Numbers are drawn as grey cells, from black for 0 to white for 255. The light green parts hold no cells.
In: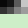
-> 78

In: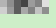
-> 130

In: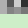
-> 131

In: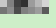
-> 140

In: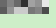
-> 119

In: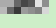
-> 142

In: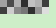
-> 47

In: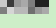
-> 111

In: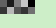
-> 81

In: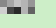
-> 41
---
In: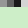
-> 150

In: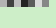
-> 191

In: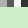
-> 177

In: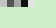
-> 195

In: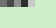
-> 143

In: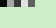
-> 166

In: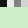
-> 212

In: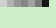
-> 178

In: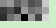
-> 200
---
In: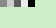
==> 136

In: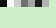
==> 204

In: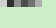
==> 47

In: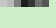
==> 126

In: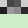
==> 206

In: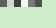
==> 214

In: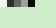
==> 243
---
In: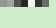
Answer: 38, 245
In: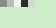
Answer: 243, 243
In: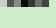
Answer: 10, 203
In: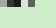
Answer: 29, 223
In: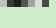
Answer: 85, 219
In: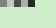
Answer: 76, 199
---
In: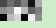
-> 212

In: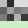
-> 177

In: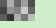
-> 173

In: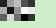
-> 110

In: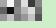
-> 123

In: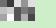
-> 85

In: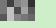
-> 133

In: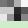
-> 31
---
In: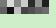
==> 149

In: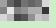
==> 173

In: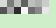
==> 176

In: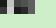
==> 81

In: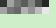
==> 78

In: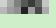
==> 100

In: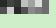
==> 220

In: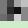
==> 16

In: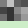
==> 137
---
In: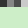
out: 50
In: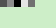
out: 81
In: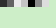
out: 45
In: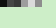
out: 14
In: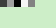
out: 60
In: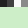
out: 33
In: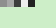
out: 142
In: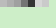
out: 187
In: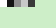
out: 254
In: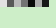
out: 225
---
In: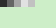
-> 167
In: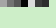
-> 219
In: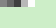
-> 63
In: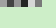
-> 36
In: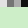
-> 117
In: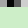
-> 5
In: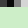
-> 9
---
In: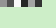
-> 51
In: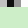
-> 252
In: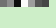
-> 70
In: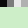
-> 177
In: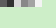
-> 243
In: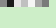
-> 122
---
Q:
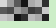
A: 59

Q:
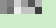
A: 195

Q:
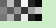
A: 53

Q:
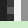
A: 92

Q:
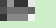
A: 112

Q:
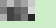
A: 95

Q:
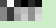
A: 189

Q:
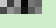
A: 21

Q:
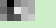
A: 231
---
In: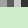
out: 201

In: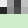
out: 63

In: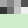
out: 182

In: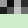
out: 168

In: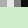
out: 127

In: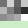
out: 101

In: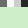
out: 205

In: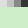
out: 137
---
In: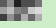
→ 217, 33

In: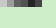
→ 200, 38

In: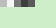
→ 245, 61

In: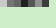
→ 202, 33

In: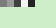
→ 243, 35

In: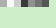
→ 248, 58

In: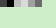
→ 217, 0
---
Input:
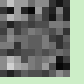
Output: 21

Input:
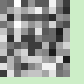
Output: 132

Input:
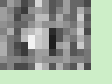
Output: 102

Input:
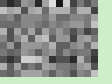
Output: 82

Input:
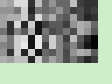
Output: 50
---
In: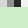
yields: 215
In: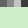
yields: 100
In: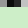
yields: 151
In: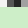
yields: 243
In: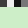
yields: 60
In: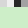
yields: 215
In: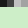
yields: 24
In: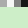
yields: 171
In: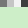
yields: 118
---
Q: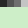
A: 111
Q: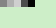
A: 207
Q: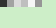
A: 219
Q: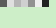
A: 181
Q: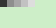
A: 167
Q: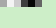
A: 205
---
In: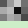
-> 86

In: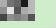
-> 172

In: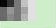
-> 6

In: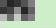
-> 83

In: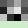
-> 87

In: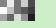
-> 132
